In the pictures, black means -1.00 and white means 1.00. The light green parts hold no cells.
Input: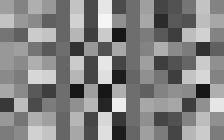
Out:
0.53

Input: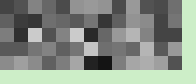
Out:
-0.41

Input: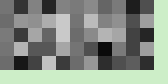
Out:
-0.77

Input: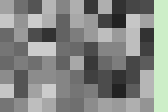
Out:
-0.45

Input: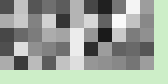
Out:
0.91

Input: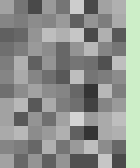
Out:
0.27

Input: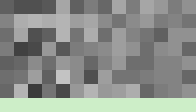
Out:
-0.03

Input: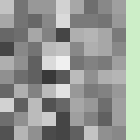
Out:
0.07

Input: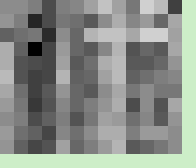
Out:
0.46
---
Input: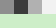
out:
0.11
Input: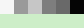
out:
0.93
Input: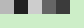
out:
0.44
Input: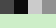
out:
-0.44
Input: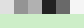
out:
0.76
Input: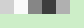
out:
0.64
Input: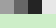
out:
0.25
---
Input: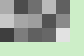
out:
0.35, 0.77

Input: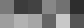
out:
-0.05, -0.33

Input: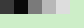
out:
-0.55, 0.73

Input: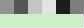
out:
0.16, -0.01

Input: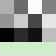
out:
0.37, 0.48

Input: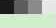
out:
-0.80, 0.81
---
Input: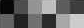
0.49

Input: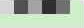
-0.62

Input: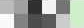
0.90

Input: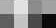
0.26

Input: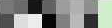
-0.23

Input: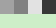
-0.57

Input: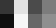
-0.03

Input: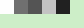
0.53

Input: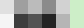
0.09

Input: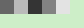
0.02
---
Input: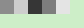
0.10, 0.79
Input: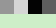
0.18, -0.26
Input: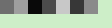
-0.14, 0.08
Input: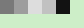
-0.05, -0.86
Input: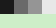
-0.80, 0.82
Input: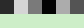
-0.67, -0.34
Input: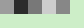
0.22, 0.06
